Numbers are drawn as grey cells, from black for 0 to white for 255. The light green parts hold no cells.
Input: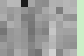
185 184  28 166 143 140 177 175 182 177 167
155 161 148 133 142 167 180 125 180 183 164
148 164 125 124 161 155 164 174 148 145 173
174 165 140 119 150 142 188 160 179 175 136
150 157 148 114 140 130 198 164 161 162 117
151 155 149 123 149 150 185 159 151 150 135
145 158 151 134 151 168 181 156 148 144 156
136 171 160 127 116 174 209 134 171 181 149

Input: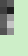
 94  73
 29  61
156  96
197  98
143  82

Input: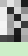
228 194  28 187
 46 214 140 238
163  35 201 238
156 212  58 245
167  26 177 242
 63  21 162  71

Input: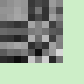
145 154 150  56  73  62 155 134 135
149 163 148  63 117  50 137  81 148
154 166 159  46  73  50 162 130 143
 64  51  60 165 129 166  62 102  71
100 100  97 123 132 115  90  83 106
 52  34  52 173 109 185  62 130  56
154 166 158  47  76  50 161 127 144
111 106 123  82  15 116 155 215  91
 35  13  31 198 127 206  39 116  43

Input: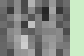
 98 137  73 179 121  93 151  87 107 119
 58 139  76 138  83  37 165  54  93 106
123 159 126  85 127  44 141 110  83  95
 96 140  59 193 122 146 153  85 105 110
137 149 100  93 118 130 132 138  76  90
131 164 198 126 100 146 150 136 105 100
115 155 205 133  88 135 155 123 120 103
 79 146 150 165  80 148 164  84 132 103

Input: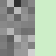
185  49 112 134 126
 94 187 141 111 137
150 103 149 135 125
132 137 130 128 137
182 129 111 114 148
 93 186 147 182 121
106 139 156 128 126
109 153 154 208 114

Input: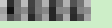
 46 114 188  66 117 178  57 109 177  83 117 188 199
 18 119 139  63 120 136  38 132 137  48 129 140 160
 79 107 167  41 105 161  38  88 171  42  82 162 176

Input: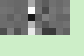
107 104 105 168 108  92 112 106 113 110
112 103 107 253 114  74 118 109 122 115
 96 112 102  22  91 127 114 101 101 109
109 103 106 183 111  87 109 107 113 108
124  81 108 232 138  59  57 110  97  77
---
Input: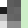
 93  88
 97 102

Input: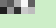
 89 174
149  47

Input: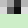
156  44
 92  11

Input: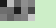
191  99
107  29

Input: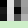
225  78
221   5

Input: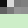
217 121
121 148
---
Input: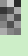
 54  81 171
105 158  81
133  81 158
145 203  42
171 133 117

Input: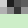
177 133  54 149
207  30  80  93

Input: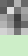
 90 222 118 163
104  90 179 104
163 134  61 147
179 147  75 104
210 195 118 195

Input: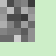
106 106 205 106 144
131 119 119  91 144
144 189  91 174 144
158  75  75  59 158
174 131  91 158 106
189  75 119 131  59

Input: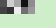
 66  50 238 112 153
 81 207 167  18 141

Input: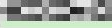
133  62  62 229 203 217 133 217 203 203  33  47 148 133 217 133
217 119 119 105  92  76 163 105  76  62 176 163 188 119  76 105
229 148 148 105  92  92 176 105  92  76 203 229 229 163  76 148

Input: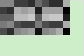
 61  46 173 159 173  30 159 159 159   2
 77  46 134 147 159  17 134 147 173   2
 93  93 187 187 200  93 187 200 200  30
122 134  77  61  61 122  77  61  61 173
134 134  61  61  46 107  77  46  46 173
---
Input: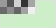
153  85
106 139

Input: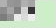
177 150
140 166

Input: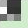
175  57
253  52

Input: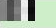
131  76
129  81

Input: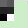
100  87
 34  37

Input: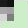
 26  19
166 161

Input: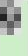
173 141
 93 174
